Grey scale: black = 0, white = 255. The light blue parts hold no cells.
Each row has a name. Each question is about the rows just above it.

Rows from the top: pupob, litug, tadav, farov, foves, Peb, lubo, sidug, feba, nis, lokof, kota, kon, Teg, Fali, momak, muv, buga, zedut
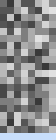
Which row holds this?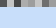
lubo
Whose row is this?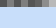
momak
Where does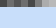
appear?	kon
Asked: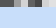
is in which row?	litug
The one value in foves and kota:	[197]

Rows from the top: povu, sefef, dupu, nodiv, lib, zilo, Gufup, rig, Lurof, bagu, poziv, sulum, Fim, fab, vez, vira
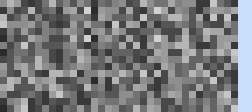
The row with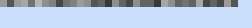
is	bagu
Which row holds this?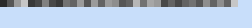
vira
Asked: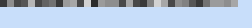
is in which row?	sefef
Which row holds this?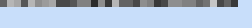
sulum
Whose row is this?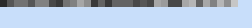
rig

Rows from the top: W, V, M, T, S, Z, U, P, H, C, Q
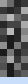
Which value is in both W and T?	[39]
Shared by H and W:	[55]
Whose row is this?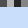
S

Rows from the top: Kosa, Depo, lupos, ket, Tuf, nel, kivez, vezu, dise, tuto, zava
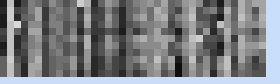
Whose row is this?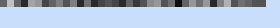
zava
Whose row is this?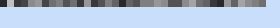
vezu
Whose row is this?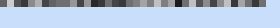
dise

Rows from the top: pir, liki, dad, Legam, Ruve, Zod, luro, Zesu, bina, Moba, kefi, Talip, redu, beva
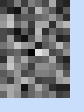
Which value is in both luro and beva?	[141]
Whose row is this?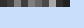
pir
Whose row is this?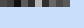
Ruve
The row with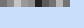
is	luro
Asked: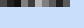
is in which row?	liki

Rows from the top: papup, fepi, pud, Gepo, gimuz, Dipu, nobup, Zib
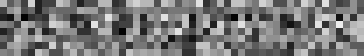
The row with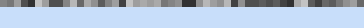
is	Zib
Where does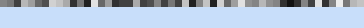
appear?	Gepo
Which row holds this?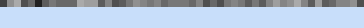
fepi
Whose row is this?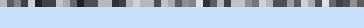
papup
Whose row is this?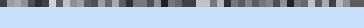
nobup

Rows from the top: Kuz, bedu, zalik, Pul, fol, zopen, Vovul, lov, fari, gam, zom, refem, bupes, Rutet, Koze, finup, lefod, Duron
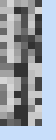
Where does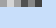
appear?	lov
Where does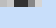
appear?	finup
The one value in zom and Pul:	[201]
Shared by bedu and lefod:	[50]

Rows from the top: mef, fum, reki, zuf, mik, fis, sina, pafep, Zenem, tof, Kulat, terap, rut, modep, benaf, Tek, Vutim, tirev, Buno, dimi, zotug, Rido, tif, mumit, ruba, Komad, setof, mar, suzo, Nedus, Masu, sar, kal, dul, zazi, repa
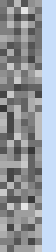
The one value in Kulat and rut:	[115]
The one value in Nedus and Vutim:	[128]

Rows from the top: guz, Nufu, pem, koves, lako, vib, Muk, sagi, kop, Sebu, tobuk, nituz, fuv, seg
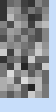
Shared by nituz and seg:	[92]
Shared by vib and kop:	[104]
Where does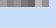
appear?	Muk
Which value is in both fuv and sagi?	[173]
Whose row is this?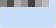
koves
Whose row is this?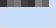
guz

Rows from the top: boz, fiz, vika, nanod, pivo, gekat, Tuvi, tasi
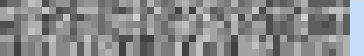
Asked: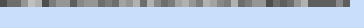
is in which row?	boz
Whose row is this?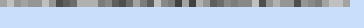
fiz
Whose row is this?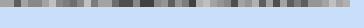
gekat
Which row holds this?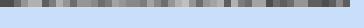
nanod
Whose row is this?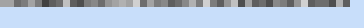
vika

